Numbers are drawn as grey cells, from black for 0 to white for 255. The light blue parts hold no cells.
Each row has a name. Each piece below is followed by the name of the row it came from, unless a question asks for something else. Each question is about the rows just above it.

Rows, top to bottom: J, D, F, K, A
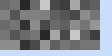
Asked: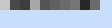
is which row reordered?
J
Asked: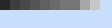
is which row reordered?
K
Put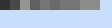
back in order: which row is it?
A
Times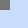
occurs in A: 3
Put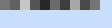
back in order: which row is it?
K

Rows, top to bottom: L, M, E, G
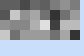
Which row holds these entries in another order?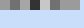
G
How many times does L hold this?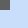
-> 3
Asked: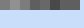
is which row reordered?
L
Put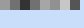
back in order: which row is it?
M
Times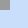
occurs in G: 3

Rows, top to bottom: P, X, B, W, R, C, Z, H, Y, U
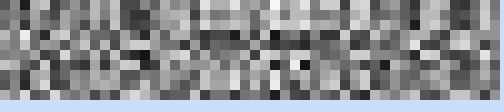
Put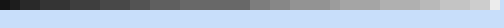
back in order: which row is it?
W
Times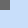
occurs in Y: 5

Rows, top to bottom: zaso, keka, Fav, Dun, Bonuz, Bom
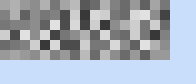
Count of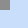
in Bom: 2
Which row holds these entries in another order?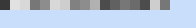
Bonuz
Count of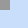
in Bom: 6
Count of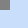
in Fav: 2
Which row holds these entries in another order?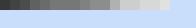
Dun
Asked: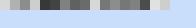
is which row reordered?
keka

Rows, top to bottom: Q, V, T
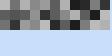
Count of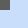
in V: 4
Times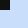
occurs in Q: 0
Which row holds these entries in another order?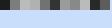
T
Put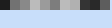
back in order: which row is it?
T
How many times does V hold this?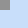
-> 1

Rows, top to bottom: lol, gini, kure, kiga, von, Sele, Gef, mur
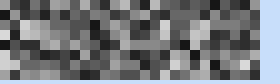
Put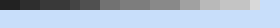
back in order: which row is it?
kiga
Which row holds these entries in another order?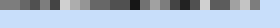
kure
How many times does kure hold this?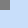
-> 5

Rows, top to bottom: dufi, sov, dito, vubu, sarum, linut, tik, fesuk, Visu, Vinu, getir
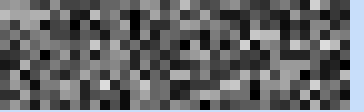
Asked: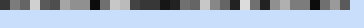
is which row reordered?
Visu
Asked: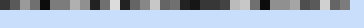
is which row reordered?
Visu
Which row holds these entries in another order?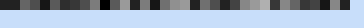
linut
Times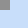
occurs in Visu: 3
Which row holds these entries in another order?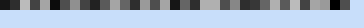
fesuk
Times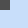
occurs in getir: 3
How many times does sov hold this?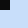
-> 1

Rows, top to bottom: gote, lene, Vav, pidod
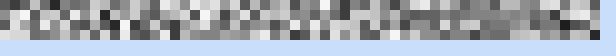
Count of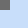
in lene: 4
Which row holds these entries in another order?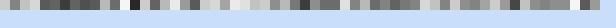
lene
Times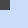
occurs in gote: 1
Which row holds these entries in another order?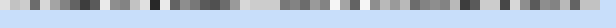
lene
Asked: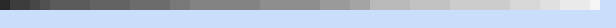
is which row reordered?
gote

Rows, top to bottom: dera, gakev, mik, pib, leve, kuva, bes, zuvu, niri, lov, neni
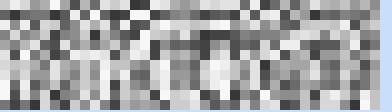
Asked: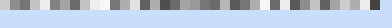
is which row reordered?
niri
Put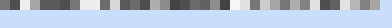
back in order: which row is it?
leve
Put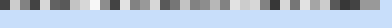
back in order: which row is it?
neni
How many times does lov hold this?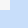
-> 4
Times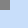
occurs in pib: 10
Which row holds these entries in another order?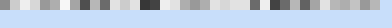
dera
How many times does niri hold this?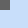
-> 2

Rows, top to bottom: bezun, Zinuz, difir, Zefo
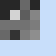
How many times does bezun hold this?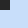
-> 3
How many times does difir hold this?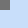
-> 3
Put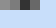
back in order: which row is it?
Zefo
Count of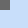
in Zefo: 1

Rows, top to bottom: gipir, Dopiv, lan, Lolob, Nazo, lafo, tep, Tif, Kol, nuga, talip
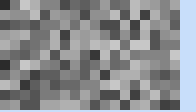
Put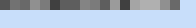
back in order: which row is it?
Tif
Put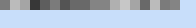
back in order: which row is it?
Kol
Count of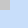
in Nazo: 3
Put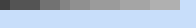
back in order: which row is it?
Lolob
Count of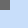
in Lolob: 0
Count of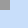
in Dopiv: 2

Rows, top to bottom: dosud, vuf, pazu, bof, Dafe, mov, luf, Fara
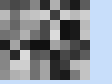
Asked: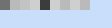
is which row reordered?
vuf
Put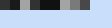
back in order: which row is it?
Dafe
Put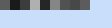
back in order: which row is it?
dosud
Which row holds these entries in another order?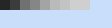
luf
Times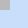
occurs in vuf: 3

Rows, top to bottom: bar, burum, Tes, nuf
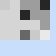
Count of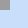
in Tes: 1
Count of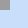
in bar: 2
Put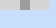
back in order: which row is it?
Tes
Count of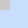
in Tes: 0
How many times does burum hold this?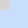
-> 2
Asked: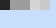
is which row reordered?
bar

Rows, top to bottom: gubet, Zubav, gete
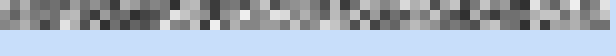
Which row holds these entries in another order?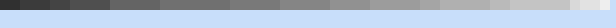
Zubav
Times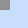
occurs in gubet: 4
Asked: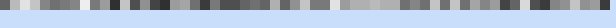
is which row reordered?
Zubav

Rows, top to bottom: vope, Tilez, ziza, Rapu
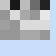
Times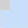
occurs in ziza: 0
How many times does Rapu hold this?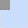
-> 3
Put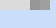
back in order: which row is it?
ziza
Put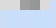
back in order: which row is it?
ziza
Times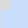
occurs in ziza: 3
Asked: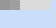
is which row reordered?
ziza

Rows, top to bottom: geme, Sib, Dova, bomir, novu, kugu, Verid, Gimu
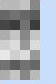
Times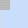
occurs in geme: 2
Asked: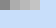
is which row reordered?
Gimu
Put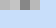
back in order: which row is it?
geme
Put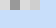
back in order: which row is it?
novu
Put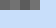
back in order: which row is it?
Verid
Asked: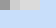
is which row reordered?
novu

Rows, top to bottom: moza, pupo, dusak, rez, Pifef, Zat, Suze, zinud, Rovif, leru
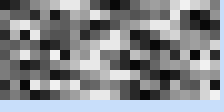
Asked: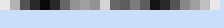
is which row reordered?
Pifef
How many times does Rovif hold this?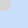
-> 1
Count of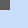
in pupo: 5
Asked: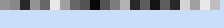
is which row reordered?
Pifef
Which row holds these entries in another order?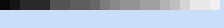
leru
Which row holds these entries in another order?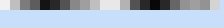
Suze

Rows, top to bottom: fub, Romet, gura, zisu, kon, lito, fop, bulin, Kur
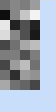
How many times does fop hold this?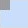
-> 1
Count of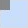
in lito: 0
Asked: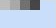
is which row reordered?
kon
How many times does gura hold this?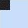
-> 2

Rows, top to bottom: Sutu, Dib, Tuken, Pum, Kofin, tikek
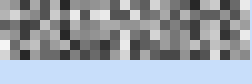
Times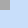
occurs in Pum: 2
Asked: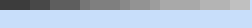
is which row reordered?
Tuken
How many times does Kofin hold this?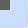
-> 2
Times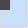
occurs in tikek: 5
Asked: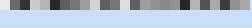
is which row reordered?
Sutu

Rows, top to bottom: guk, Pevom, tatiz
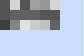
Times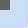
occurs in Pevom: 3
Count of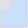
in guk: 0

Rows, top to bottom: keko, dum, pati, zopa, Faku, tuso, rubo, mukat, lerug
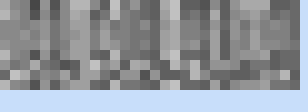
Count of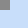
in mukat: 3
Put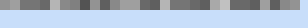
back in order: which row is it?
lerug
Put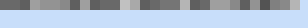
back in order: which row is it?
tuso
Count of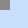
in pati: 6

